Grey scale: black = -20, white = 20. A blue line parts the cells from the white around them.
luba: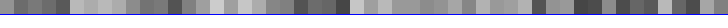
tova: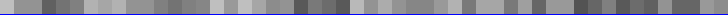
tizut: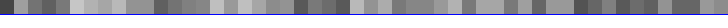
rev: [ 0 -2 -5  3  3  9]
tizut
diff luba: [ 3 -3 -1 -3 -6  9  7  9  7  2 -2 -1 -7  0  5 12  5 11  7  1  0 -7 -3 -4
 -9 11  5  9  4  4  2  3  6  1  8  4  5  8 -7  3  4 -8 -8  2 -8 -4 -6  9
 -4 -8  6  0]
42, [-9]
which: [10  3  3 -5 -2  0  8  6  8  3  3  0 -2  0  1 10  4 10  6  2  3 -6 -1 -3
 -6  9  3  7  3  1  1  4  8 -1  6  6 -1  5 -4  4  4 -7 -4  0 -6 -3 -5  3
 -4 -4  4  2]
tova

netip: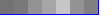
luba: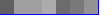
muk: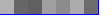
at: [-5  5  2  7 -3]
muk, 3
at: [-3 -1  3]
luba, 5
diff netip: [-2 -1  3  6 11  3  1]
7, [0]
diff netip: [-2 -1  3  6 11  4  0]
6, [3]

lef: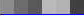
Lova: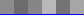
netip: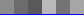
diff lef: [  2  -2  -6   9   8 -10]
2, [-3]
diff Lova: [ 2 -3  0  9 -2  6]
3, [1]
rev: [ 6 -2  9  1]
Lova

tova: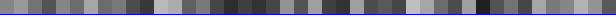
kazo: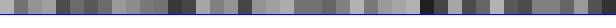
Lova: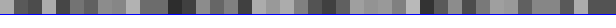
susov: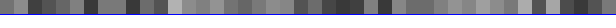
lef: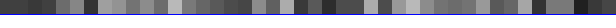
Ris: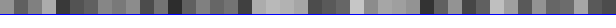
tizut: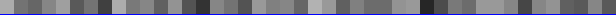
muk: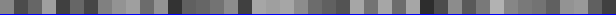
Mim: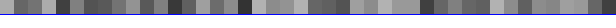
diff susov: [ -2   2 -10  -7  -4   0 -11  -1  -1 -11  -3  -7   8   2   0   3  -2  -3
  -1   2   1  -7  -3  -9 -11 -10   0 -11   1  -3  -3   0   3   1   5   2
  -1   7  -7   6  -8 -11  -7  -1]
18, [-4]
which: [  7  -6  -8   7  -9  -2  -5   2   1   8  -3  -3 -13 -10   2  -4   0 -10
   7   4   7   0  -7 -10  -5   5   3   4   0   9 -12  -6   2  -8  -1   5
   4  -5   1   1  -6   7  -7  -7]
Lova
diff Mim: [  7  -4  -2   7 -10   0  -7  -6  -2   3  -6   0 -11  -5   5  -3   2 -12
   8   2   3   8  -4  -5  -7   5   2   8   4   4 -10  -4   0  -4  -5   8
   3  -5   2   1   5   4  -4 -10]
37, [2]
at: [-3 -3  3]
tizut, 27

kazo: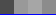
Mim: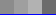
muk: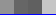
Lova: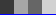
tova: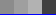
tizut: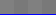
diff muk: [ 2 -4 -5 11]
1, [3]
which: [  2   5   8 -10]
tova

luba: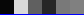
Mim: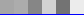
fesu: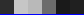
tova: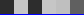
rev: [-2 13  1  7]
Mim
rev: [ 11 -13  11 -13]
tova
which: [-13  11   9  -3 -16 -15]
fesu
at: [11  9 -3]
fesu, 2

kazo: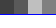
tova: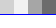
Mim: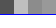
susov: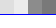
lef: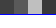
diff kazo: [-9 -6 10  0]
1, [-10]
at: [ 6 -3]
tova, 3
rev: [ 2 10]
Mim
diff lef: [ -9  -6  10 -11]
1, [-10]
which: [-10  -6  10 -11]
lef

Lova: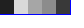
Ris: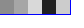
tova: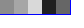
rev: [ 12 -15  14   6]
Ris
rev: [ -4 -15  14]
tova
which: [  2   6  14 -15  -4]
tova
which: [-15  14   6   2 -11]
Lova
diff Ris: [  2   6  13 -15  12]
3, [14]

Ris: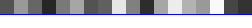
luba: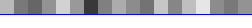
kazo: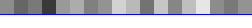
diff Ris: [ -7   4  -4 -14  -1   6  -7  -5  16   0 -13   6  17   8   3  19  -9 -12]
15, [4]
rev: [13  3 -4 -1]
luba
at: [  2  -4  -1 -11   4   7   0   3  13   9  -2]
kazo, 1
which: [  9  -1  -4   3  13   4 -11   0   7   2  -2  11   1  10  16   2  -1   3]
luba
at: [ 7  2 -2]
luba, 9
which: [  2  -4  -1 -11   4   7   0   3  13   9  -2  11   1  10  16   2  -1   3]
kazo

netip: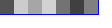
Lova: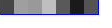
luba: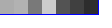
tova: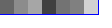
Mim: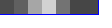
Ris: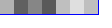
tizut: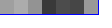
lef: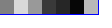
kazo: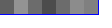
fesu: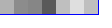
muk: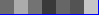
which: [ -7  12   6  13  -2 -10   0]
netip
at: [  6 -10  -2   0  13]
tova, 3
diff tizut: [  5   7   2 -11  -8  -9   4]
3, [3]

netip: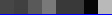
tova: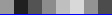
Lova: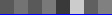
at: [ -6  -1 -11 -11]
netip, 3
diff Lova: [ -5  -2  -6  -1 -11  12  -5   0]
1, [-6]
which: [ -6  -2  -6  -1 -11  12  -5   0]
Lova
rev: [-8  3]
tova
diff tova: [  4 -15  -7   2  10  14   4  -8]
7, [3]

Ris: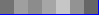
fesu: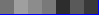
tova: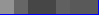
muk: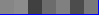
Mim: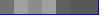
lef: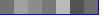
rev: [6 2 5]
Ris
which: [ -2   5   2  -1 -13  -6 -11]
fesu
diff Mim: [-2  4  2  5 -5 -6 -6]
2, [5]
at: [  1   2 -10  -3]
muk, 1
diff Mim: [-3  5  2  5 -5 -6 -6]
1, [-2]
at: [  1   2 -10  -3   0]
muk, 1

